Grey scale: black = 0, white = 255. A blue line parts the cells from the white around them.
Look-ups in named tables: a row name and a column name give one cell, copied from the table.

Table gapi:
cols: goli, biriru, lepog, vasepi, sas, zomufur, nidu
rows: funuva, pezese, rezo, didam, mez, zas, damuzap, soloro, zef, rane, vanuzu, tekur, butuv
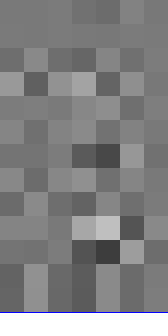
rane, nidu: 137
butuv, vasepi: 91
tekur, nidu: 123
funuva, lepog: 123
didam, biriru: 96
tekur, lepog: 105
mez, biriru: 126
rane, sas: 191
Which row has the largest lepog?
didam

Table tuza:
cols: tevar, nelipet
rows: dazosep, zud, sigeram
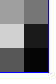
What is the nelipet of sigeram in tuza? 4
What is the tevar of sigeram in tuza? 88
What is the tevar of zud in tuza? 210
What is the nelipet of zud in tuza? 25
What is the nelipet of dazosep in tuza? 119
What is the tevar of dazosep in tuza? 159

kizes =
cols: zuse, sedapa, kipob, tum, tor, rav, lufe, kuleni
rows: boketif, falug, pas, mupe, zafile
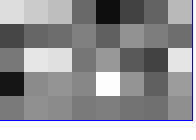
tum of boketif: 105
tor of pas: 153
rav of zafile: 115
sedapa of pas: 231
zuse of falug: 70
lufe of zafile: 111
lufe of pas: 67

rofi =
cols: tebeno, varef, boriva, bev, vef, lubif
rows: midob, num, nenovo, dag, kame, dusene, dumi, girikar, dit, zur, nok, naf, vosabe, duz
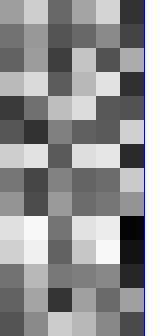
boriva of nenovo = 62
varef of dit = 77
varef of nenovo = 156
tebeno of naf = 114
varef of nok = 240
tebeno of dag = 186
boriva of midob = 104
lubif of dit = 148
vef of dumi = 230
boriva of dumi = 90
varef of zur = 248
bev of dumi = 221
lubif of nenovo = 172
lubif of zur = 5
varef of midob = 206
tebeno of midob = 158
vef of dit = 118
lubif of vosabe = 159
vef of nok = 247
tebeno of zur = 224

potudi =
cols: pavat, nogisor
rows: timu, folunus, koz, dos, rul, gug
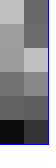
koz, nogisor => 191
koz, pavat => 156
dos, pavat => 114
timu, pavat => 191
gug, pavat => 13
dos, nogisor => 135
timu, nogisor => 104
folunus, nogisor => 108
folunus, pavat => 157
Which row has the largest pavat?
timu

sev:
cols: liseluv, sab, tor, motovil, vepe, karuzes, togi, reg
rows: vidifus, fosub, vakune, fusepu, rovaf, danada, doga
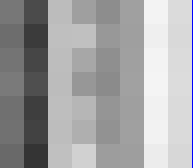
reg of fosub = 217
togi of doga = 236
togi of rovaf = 241
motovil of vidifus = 159
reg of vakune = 219
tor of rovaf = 190
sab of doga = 52
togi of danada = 242
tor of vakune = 189
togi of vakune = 243
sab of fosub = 59
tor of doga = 192
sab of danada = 66
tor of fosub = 191
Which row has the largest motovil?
doga

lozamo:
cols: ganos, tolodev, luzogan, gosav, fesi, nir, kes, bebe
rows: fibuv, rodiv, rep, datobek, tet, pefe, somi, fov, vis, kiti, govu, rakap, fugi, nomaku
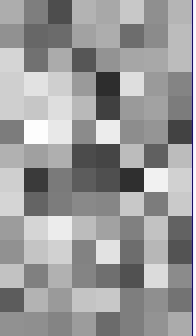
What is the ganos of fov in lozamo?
207
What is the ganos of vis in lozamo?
214
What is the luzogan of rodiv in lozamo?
106
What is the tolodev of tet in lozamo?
199
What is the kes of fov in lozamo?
241
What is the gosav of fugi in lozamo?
197
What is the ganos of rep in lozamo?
213
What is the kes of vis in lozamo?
123
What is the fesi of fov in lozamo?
79
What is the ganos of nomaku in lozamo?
144
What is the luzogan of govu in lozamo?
209
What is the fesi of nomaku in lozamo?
106
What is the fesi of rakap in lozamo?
112
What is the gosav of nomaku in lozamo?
156
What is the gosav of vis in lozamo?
135
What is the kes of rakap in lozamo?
219
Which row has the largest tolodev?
pefe

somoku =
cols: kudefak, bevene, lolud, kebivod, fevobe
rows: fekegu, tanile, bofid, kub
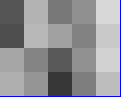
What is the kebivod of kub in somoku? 126
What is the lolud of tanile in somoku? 161
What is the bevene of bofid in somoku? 132
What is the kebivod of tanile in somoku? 130
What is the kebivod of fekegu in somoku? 144
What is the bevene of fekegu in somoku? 179
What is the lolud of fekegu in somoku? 120
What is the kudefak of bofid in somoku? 166
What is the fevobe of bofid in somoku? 210
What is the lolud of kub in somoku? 55
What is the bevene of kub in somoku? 149

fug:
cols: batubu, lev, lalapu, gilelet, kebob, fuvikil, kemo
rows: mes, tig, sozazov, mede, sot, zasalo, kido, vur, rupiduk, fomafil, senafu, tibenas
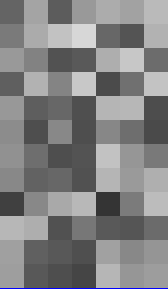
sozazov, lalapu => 82
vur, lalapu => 103
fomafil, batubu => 183
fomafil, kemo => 107
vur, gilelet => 81
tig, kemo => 178
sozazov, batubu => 153
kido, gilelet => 83
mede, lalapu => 132
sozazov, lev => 130
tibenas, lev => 88
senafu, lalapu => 88
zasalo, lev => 78
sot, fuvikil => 183
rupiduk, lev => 136
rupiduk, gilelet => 184
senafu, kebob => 161
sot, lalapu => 103
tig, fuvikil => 84
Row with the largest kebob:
kido

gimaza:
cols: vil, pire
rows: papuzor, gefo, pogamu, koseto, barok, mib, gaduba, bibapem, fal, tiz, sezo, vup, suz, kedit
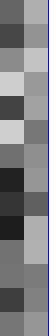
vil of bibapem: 34
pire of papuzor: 175
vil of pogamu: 139
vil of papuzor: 101
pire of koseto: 153
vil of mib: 207
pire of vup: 123
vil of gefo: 71
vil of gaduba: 112
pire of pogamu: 195
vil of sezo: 114
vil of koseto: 206

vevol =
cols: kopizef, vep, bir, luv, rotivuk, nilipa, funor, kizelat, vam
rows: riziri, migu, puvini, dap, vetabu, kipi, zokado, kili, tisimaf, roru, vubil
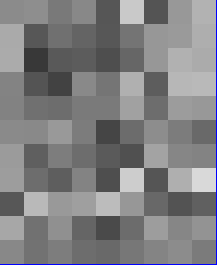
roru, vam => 147
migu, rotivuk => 87
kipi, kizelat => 124
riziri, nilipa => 201
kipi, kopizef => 138
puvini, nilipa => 102
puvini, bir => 89
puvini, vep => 56
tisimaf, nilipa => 151
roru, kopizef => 167
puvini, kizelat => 177
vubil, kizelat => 140
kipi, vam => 105
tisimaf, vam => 96
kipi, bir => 153
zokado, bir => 125
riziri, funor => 84
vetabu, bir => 109
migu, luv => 100
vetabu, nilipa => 161

